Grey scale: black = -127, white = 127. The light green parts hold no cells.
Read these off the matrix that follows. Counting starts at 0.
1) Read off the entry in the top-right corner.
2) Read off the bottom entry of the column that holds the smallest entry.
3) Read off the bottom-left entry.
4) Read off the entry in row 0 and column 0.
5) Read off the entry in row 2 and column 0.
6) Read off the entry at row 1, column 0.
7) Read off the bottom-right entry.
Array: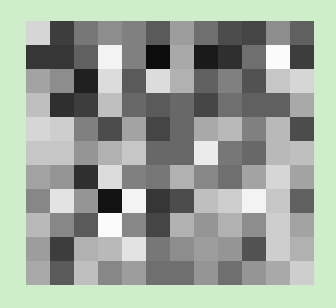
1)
-31
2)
-16
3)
41
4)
86
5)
35
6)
-73
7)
78

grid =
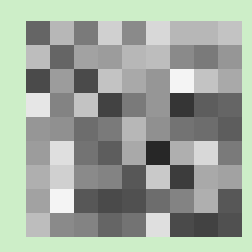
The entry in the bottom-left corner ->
61
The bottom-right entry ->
-47
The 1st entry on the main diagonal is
-26
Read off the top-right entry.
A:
67
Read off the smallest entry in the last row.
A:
-61
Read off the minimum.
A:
-88
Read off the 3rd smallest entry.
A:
-67
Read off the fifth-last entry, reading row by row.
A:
-12
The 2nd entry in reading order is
55
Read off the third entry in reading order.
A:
-5
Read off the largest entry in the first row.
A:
88
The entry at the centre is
55
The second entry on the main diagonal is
-26
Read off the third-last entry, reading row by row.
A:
-53
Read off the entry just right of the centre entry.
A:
16
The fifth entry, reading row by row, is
10
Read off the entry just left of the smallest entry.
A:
41
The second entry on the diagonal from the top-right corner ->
-5
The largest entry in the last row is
95
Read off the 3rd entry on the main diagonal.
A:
-53

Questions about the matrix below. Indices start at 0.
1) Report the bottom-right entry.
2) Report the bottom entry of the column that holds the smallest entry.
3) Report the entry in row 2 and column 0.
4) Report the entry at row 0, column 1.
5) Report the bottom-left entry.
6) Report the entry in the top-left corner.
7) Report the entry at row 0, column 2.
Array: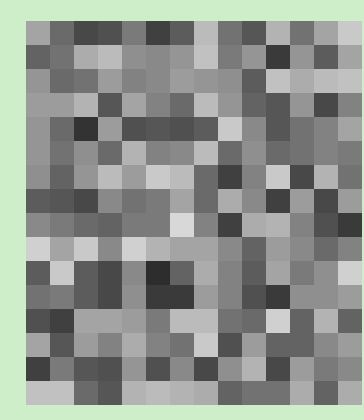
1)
44
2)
59
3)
21
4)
-21
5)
65
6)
36
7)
-55

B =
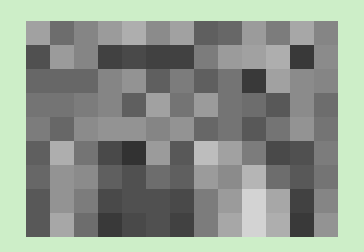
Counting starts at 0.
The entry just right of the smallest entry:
27
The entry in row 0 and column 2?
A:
5
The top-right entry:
5
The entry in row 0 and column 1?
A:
-18
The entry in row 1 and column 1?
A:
27
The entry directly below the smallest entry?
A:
-47
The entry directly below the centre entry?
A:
-39
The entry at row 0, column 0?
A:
33
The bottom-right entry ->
19
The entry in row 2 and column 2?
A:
-24
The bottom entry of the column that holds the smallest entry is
-54
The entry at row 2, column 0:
-24
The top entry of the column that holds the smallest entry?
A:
46
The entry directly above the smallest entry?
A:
19
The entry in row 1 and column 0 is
-47

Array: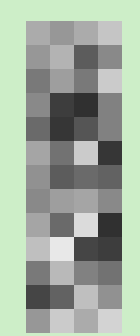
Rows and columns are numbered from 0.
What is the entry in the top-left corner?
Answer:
43
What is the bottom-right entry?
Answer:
83
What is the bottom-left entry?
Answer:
23
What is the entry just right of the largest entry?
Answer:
-58
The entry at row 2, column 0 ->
-6
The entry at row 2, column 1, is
30
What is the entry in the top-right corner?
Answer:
69
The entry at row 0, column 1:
23
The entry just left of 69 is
43
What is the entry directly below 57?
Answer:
-29

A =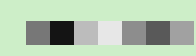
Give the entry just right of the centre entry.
13
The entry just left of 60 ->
-107
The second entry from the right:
-38

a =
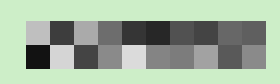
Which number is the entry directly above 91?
-74
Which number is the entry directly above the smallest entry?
63
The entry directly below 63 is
-109
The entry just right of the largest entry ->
4
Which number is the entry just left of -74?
-18
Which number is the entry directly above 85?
-66

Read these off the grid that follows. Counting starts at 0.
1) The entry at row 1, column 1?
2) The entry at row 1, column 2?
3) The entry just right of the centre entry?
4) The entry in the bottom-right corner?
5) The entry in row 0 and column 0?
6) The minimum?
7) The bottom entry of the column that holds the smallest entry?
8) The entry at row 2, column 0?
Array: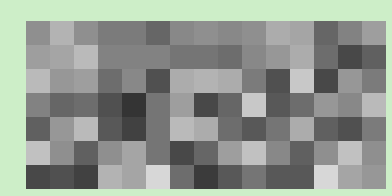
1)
37
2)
58
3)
-25
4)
23
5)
15
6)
-75
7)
37
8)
58
